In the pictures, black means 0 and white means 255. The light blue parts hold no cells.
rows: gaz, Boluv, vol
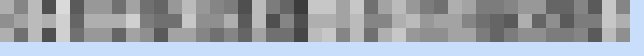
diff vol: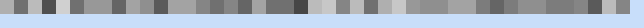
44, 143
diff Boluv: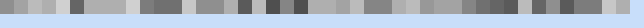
37, 175
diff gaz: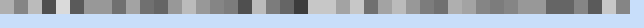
34, 124
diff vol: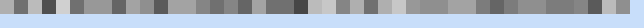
25, 187
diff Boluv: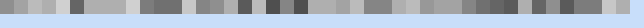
14, 143

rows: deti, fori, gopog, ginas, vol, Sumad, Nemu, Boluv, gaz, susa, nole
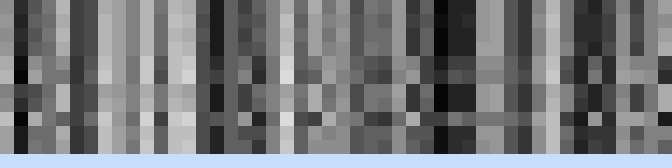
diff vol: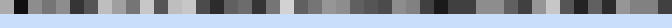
39, 190
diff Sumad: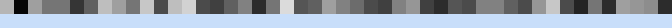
7, 199
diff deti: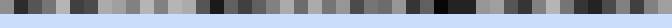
11, 117
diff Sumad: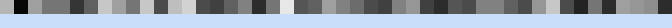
20, 219

